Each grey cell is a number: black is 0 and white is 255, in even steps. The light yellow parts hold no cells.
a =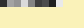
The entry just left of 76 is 62
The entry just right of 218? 132

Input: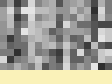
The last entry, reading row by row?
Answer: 85
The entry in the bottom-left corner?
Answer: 148
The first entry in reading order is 109
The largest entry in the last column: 215
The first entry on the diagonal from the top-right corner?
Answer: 123
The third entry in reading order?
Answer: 59
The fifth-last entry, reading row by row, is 160
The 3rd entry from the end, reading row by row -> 228
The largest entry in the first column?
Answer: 215
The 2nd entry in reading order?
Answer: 160
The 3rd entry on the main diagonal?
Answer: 59
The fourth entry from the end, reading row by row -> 135
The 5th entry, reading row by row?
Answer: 215
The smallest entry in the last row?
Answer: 47
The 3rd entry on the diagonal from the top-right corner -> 72

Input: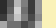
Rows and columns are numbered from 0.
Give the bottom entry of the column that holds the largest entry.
112
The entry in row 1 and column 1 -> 97
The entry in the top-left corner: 44
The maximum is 211
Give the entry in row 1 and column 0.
44
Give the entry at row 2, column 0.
59
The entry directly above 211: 183

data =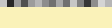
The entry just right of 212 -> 182
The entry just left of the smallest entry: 198
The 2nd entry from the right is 212
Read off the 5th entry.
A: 156

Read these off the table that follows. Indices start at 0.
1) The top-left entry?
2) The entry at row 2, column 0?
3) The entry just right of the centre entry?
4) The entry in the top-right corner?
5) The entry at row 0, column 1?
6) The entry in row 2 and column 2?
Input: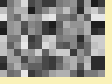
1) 43
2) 230
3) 121
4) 58
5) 121
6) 108

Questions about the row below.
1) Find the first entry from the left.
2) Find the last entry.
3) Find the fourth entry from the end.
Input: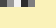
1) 71
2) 126
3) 154

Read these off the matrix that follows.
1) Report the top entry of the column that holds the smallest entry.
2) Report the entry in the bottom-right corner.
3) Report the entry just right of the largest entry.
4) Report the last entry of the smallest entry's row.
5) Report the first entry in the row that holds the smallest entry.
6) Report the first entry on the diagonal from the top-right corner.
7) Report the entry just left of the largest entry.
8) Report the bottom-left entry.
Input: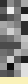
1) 139
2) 223
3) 127
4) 223
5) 153
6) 168
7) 99
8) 87

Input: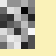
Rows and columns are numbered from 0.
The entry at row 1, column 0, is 105
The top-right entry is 132
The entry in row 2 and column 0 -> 65
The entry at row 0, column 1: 145
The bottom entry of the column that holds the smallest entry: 34
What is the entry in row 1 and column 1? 220
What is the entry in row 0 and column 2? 145
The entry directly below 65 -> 49
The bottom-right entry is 79
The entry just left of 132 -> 175

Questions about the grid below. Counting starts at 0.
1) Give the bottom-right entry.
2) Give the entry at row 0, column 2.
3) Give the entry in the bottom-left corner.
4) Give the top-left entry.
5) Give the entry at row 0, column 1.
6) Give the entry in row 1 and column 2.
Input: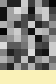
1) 147
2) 34
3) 91
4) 147
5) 34
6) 219

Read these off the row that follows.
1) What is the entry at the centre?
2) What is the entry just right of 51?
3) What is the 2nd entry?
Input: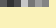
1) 199
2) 77
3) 51

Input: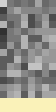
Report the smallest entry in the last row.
92
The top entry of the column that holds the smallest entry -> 210
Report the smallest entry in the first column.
49
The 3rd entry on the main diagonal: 119
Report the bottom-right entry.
164
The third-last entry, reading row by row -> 105
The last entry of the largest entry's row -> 119
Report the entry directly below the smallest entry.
64
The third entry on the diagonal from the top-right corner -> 119
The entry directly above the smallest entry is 179
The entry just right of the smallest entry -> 119
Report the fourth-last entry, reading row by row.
179
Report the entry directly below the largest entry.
64
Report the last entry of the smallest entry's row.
151
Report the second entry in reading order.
119
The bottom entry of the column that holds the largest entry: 105
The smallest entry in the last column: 77
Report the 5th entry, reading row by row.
105

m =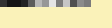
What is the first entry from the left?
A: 50
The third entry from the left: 21
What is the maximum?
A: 228
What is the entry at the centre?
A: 151
